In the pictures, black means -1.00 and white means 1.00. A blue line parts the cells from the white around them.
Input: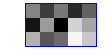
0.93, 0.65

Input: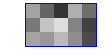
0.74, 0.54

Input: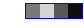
0.66, -0.05

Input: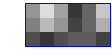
0.73, 0.56

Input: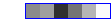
0.96, 0.42

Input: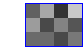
0.58, 0.31
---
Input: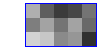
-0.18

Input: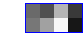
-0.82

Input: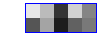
-0.05

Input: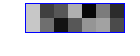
-0.41

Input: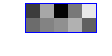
-0.25

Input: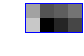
-0.45
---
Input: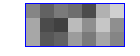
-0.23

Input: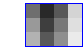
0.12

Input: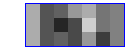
-0.24

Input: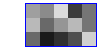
-0.62

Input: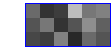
0.01

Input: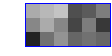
0.15
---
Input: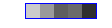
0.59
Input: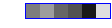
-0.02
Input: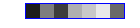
-0.78
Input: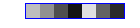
0.49
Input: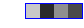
0.57
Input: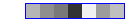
0.42
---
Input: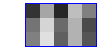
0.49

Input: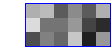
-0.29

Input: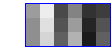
-0.61

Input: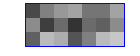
-0.08

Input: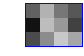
-0.07

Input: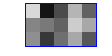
0.42

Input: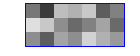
-0.27

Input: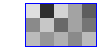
0.28
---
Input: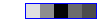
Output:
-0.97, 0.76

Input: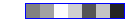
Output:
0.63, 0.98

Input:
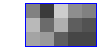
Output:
0.37, 0.61

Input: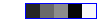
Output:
0.10, 0.95

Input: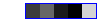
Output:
-0.79, 0.66

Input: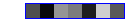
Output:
-0.03, 0.62
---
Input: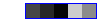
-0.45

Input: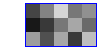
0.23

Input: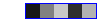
-0.81

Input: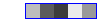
0.48

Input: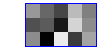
0.10

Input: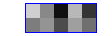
-0.02

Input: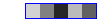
0.65
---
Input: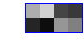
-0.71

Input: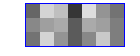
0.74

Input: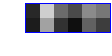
0.09

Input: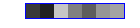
-0.27

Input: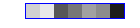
0.26

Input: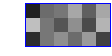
-0.25

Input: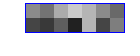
0.42

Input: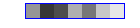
-0.07

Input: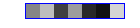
-0.69
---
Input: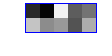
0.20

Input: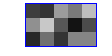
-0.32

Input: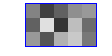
-0.59

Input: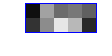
0.81

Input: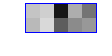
-0.27

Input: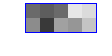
0.26

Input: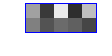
-0.16

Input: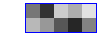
-0.32

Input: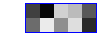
0.12

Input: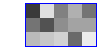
0.11
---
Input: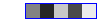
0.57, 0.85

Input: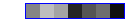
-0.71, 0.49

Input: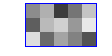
0.63, 0.83

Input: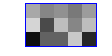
0.48, 0.67

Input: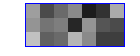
-0.70, 0.51

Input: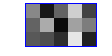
-0.92, 0.80

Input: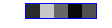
-0.19, 0.57

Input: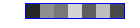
0.66, 0.66

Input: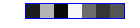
0.93, 0.93
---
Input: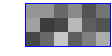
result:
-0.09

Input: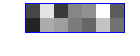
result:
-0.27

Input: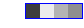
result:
0.12

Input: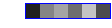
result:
-0.40

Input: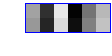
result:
0.44

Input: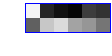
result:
-0.61
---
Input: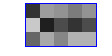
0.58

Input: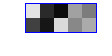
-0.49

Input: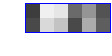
-0.43

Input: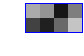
-0.48

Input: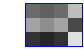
0.28

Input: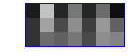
-0.61

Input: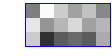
0.80

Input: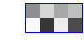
0.95
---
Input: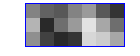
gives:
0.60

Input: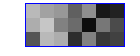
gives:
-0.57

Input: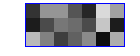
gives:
-0.88

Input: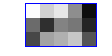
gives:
0.56

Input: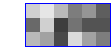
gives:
0.27

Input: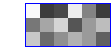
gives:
0.21
